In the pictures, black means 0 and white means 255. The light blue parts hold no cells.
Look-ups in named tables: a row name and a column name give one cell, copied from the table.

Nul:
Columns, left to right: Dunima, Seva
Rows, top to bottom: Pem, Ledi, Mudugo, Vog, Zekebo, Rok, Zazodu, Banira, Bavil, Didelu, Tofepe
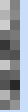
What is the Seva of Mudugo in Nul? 108
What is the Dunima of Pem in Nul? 203
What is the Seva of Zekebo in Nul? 105
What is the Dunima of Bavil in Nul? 82
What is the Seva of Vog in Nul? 121
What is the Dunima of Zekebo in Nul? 54
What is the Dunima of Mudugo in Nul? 206
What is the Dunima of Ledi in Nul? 178
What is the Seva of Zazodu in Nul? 132
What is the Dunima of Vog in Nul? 112
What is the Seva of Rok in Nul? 81
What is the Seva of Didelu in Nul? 112
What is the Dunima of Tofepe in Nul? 110
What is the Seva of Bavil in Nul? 40
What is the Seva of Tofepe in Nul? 146
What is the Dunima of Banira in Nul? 94

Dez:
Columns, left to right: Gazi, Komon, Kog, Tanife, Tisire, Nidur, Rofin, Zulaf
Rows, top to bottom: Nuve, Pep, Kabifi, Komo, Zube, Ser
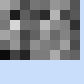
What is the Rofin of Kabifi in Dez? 128
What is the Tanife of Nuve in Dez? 117
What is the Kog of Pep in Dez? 94
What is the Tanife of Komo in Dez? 98
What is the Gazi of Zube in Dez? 102
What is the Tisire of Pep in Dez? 42
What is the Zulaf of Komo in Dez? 90
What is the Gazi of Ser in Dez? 11
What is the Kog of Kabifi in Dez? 111
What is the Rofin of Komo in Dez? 131
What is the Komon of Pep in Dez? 27
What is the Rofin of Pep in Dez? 67
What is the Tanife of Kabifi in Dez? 106
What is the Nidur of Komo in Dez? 106
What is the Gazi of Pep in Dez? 128

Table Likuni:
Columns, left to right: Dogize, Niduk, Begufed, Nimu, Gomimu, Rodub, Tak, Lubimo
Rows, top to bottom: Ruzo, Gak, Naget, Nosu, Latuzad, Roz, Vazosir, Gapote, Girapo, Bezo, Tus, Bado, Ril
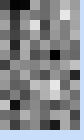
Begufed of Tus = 116
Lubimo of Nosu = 179
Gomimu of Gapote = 78
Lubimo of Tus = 135
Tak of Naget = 128
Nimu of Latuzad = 110
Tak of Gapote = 117
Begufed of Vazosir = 136
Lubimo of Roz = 104
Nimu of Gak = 119
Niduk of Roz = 74
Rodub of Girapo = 230
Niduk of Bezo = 125
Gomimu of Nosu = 91
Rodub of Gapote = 148
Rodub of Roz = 1
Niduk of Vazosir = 146

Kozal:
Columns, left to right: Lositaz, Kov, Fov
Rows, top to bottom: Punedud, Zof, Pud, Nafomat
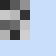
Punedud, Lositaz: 37
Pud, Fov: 194
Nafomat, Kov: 45
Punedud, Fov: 146
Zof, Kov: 185
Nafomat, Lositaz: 179
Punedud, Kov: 89
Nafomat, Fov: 207
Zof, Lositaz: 200
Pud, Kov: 107
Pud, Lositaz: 94
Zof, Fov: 51

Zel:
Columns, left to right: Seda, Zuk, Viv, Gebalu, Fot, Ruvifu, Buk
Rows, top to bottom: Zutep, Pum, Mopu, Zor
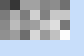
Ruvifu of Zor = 193
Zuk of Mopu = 187
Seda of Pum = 123
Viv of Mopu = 150
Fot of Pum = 129
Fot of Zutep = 134
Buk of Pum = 199
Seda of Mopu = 137
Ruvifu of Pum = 200
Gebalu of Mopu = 159
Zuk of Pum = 174
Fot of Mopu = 198
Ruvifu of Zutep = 141
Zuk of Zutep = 54
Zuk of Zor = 157
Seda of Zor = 144
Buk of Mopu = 119
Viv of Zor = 110
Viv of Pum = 125
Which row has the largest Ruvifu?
Mopu

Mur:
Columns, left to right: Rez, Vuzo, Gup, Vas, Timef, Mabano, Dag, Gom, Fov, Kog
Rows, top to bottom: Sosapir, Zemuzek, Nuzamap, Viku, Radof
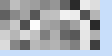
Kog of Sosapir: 221
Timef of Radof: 170
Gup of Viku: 218
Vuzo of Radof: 134
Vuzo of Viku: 182
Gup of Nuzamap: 78
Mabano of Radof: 179
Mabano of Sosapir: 150
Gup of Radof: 93
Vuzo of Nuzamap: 200
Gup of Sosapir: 166
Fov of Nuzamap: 235
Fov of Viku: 230
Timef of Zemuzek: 189
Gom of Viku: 88
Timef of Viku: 126
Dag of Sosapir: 99
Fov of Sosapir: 235
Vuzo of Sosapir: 190
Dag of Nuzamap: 127

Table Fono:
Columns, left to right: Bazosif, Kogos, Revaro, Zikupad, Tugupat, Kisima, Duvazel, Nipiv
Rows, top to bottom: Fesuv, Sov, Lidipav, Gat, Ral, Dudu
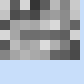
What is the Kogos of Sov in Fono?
77
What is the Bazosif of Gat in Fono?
215
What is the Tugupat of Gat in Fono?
113
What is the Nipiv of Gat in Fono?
210
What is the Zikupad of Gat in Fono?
110
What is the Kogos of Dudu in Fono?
165
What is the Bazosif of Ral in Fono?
86
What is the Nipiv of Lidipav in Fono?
99
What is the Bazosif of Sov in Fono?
195
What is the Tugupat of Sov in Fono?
147
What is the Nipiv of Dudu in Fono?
74
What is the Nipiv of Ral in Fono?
76

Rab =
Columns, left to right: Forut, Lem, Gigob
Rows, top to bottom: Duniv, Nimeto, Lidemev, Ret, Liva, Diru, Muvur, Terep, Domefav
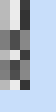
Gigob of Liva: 136
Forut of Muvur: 122
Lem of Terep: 78
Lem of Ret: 75
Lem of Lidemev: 232
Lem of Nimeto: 236
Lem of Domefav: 235
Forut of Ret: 125
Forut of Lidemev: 184
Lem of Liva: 77
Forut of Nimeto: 186
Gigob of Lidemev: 53
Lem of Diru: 231
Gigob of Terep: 136
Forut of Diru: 185
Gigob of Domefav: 52
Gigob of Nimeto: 51
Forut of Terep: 127
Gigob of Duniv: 60

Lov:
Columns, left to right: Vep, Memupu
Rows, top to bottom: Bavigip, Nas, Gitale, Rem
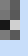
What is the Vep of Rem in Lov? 123
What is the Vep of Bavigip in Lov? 125
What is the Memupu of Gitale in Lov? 208
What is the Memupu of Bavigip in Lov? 93
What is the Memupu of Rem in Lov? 89
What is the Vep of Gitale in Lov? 23
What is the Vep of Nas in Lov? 117

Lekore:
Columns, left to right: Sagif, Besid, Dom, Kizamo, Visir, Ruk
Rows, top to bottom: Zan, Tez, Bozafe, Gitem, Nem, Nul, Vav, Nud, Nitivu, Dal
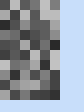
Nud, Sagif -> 137
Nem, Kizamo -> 68
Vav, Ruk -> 194
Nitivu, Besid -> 140
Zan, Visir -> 192
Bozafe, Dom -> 139

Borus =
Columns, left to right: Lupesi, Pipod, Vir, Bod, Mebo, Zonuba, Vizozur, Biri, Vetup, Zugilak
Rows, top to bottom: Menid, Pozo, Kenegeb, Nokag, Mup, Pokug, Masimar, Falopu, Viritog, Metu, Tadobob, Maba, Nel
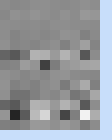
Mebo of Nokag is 135
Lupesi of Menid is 140
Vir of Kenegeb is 139
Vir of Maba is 91
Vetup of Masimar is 163
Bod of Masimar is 148
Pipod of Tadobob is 89
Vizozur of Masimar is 151
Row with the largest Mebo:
Maba

